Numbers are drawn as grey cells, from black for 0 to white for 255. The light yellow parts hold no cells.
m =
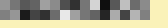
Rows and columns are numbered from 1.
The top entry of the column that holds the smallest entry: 15
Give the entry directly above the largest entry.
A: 79
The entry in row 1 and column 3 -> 88
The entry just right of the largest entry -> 160
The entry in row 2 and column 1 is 128
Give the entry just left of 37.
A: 99
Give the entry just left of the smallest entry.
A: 212
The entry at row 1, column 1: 150
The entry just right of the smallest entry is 88

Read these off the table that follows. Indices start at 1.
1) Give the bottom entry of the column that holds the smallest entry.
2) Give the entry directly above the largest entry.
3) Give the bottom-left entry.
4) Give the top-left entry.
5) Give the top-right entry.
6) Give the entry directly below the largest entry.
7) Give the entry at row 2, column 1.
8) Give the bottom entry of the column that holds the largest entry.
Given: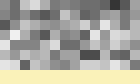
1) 228
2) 143
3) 228
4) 143
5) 162
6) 132
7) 132
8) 218

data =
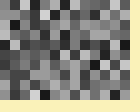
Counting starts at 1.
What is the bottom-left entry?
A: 144
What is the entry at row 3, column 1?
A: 175
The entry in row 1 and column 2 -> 58
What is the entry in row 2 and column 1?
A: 144
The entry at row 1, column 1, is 134
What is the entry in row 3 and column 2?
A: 24
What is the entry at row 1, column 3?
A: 198
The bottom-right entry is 155
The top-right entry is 91
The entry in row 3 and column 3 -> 134
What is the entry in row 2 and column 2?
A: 144

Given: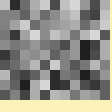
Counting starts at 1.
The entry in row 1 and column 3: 108
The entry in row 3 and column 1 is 129
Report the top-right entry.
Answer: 173
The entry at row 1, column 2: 43
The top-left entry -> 193
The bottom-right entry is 97
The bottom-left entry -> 86
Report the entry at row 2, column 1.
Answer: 129
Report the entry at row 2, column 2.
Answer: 129
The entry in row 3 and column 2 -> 162

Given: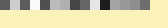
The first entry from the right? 110
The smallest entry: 28
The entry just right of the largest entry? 80
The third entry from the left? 92

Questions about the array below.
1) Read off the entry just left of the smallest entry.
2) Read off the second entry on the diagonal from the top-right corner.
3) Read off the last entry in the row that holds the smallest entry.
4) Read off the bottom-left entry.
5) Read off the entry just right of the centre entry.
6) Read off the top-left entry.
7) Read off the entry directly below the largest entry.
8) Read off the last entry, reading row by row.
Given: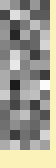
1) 171
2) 91
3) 251
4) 171
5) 103
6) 182
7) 112
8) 160
